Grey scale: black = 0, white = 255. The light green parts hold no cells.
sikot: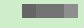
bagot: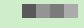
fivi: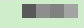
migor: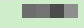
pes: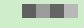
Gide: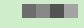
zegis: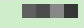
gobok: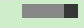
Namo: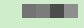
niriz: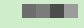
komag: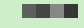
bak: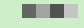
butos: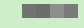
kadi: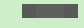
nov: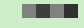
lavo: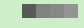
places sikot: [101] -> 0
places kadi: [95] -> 1 2
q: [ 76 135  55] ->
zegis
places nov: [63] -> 1
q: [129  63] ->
nov
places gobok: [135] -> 0 1 2

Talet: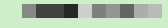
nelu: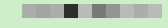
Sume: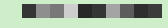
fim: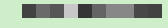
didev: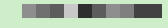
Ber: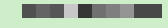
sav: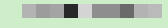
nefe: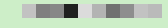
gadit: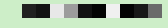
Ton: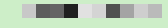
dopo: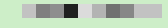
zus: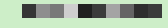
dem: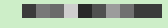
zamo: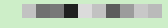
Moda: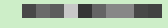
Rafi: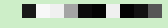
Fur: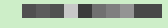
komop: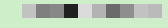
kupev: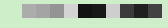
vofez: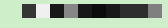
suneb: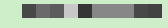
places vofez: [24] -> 2 4 6
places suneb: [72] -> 0 8
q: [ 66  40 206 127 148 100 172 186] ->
Talet
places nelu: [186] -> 4 7 9
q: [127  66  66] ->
didev
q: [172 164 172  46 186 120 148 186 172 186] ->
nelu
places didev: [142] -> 0 6

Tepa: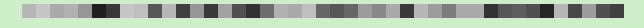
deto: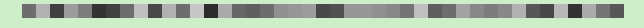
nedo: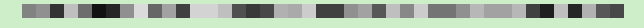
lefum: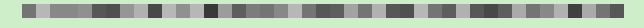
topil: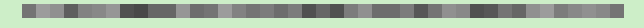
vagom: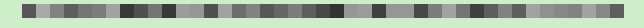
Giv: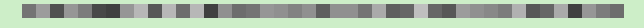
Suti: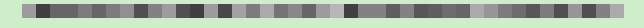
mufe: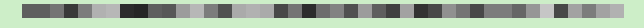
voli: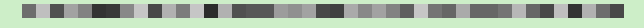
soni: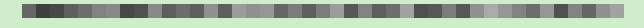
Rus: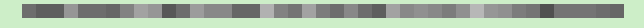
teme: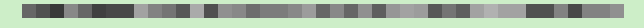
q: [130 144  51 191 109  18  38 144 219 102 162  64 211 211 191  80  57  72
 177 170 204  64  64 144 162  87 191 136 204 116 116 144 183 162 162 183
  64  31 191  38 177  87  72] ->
nedo
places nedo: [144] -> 1 7 23 31
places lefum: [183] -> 1 10 12 19 28
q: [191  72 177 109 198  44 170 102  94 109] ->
deto
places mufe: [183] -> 6 12
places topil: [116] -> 0 13 16 29 34 42

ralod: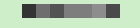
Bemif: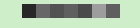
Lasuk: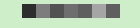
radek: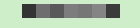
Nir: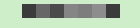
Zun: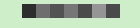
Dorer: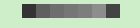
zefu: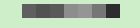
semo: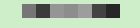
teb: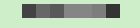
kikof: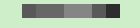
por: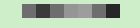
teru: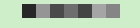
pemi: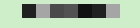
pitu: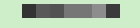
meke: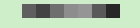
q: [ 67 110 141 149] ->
meke
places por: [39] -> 6
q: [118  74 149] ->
Zun
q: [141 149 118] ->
zefu
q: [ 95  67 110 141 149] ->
meke

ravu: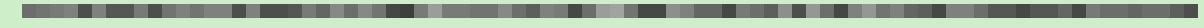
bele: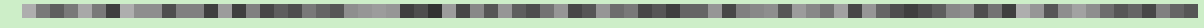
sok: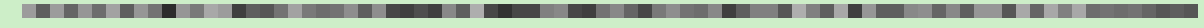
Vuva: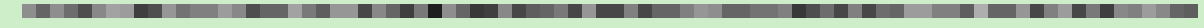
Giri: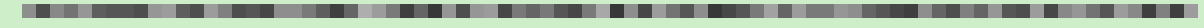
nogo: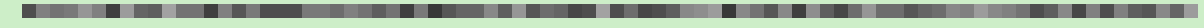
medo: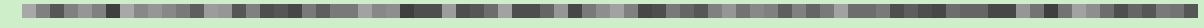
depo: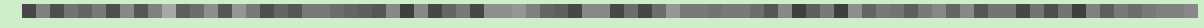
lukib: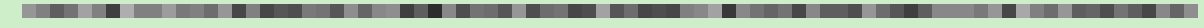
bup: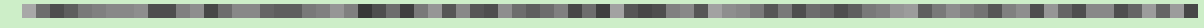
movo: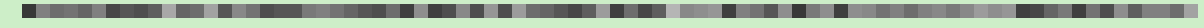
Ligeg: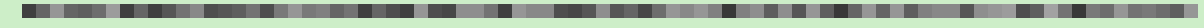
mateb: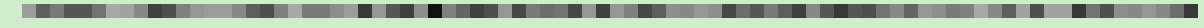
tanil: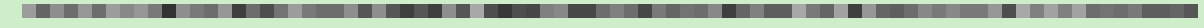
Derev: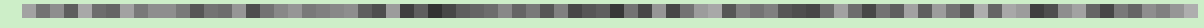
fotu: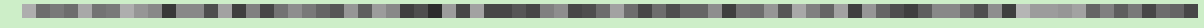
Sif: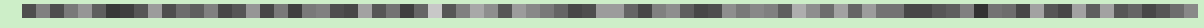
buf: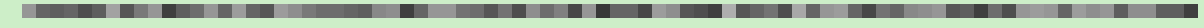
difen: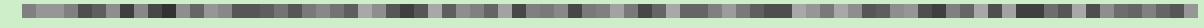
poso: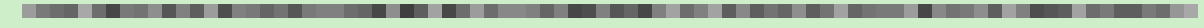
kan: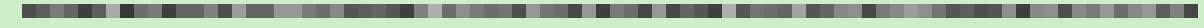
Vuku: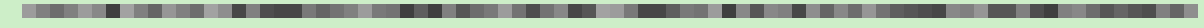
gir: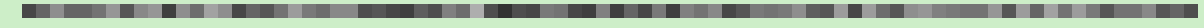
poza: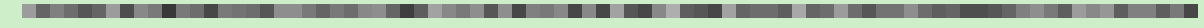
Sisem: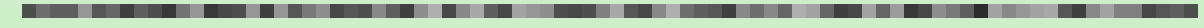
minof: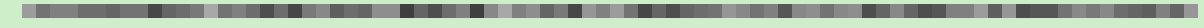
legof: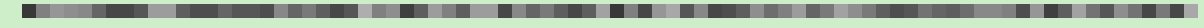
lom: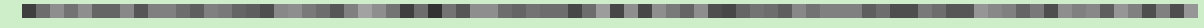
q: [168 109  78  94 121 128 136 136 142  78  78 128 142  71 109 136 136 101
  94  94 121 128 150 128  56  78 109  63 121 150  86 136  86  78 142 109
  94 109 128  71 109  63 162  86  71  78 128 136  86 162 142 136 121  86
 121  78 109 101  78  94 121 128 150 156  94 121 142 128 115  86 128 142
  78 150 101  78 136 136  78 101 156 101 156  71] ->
bup
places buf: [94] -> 2 5 11 24 67 78 81 82
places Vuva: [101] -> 1 17 18 26 31 37 45 46 50 51 62 69 70 82
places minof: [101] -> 6 10 24 28 37 45 47 61 63 79 82
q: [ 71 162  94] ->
Sif
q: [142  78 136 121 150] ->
kan
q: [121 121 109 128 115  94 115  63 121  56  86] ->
nogo

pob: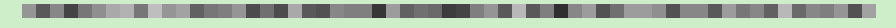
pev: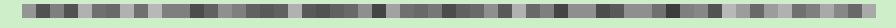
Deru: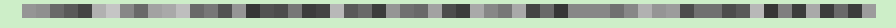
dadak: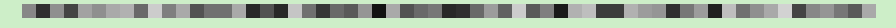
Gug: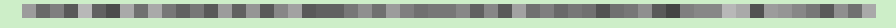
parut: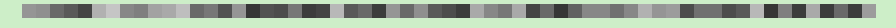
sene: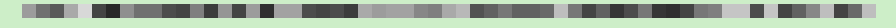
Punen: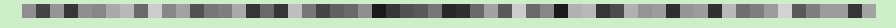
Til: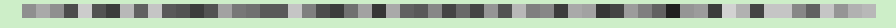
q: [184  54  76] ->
Punen
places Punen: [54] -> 3 16 18 26 41 59
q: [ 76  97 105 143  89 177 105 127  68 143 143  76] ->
pev
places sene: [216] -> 4
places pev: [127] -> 2 10 11 15 37 47 56
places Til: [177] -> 51 59
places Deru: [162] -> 9 29

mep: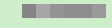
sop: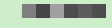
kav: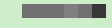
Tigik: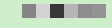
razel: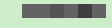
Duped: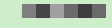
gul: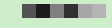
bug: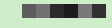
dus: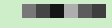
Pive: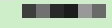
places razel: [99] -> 0 1 3 5
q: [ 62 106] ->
Duped
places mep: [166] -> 1
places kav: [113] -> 0 1 2 4
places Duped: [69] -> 1

